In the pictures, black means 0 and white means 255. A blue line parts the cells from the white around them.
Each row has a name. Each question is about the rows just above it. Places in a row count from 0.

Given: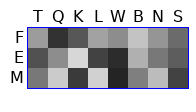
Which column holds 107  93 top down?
S
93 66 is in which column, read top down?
S
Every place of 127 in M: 5
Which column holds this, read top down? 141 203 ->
Q

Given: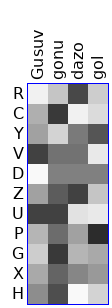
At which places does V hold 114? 1 2
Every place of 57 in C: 1
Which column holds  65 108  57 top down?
gonu
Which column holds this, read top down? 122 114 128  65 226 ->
dazo
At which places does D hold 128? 1 2 3

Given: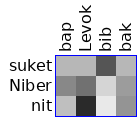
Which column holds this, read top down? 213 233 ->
bib
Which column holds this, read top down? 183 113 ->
Levok
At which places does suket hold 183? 0 1 3
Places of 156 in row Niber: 3

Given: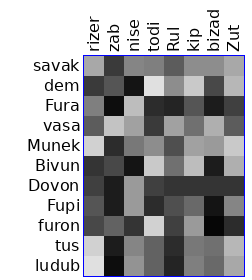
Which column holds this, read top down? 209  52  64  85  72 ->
rizer
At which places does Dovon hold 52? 4 5 6 7

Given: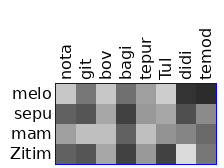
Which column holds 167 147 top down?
Tul
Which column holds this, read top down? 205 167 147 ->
Tul
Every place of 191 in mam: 1 2 4
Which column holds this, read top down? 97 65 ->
bagi
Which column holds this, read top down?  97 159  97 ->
nota
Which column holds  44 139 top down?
temod
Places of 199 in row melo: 0 2

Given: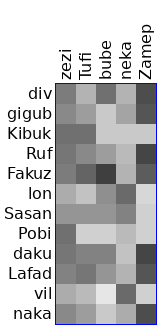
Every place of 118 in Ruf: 0
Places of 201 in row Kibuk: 2 3 4
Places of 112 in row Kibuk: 0 1
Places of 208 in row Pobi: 1 2 4
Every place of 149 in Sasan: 0 1 2
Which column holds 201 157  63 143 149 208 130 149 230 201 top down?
bube
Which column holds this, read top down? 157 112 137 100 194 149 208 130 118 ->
Tufi

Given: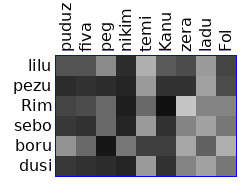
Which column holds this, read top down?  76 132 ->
Fol
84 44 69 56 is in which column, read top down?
puduz
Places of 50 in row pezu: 1 5 6

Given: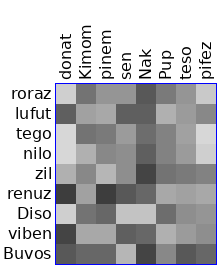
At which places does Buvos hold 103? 1 2 7
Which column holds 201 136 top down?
pifez
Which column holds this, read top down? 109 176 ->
Pup
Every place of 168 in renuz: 5 7

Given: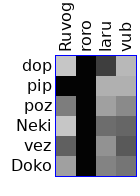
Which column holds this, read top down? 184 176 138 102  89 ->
vub
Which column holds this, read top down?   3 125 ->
Ruvog
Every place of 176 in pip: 2 3
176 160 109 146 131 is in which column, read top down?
laru
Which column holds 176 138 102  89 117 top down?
vub

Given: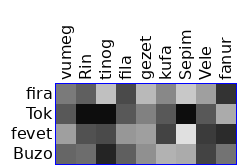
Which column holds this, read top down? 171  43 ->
fanur
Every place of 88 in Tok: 0 3 5 7
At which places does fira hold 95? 1

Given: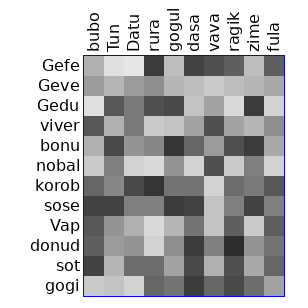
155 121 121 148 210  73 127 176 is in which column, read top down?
Datu
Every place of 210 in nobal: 2 5 9
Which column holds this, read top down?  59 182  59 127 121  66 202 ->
zime
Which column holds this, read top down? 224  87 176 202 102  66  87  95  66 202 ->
bubo
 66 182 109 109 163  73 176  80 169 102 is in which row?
sot
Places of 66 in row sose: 0 1 5 8
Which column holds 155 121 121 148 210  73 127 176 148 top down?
Datu

